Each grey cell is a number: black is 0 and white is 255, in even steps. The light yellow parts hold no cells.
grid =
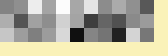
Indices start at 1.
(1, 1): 131
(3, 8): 116
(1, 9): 171
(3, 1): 198
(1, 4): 164
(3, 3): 127
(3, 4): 156
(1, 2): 143
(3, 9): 33

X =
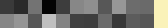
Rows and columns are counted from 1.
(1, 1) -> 58
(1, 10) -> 108
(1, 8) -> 87
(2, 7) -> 62
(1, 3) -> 115
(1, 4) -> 3
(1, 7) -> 143

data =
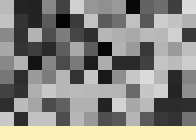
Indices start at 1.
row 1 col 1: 186
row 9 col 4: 193
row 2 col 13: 194
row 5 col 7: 28
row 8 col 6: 177
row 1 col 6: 209
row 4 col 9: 178
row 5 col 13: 187
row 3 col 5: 125
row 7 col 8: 182
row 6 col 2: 45
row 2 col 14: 177
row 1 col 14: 218
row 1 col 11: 98
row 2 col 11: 87
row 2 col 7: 195
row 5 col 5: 75
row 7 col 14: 143
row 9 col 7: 153
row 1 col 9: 154
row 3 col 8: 182
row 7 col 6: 186
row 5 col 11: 65
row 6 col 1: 118
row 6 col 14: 131
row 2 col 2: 52
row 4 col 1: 168
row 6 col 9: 143
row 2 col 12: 205
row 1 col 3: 34
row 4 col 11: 56
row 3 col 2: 49
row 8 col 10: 168
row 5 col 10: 41
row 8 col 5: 97

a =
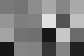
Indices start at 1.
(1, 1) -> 121
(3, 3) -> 112
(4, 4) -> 54
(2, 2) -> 127
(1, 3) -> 141
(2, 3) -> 129
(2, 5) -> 83

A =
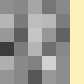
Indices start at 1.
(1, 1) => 143
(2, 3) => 189
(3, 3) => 197
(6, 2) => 136
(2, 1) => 181
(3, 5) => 98
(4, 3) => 181
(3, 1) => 153
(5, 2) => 138
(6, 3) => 86

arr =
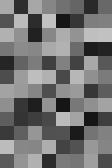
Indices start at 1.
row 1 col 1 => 169
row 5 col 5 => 129
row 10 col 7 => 116
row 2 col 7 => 126
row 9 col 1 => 94
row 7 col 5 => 145
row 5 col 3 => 124
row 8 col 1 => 143
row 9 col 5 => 187
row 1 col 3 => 167
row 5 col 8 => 88
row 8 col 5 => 21
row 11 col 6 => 82
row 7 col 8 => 93
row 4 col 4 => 170
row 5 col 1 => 37
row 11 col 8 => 133
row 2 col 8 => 128
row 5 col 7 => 168
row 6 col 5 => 73
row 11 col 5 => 67
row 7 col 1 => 163
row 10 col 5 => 82
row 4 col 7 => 28
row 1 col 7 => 41

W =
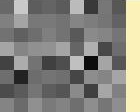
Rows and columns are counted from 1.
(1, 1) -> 104
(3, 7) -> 138
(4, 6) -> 101
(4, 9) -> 109
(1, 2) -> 201
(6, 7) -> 141
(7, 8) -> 166
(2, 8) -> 117
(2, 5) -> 115
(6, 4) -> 116
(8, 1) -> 132
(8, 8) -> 118
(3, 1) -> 114
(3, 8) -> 133
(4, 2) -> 133
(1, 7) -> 57
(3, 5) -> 115
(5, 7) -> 13
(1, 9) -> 87
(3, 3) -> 110
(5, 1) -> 66
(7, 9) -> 128

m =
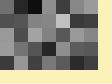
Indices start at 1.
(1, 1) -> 112
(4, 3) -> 84
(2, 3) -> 131
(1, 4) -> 142
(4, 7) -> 88
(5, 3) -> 64
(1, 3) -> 14
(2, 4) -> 134
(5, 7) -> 63
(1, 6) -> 136

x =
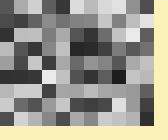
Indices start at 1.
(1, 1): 86
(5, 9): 86
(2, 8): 197
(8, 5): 198
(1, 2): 171
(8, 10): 153
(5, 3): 198
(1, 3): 208
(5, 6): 105
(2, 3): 98
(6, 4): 234
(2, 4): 140
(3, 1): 50
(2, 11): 227
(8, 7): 63
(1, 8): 216
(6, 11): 185
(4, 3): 54
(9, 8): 203
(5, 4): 60
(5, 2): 72
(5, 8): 132
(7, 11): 95
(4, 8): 64
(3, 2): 189
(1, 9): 225
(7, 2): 205
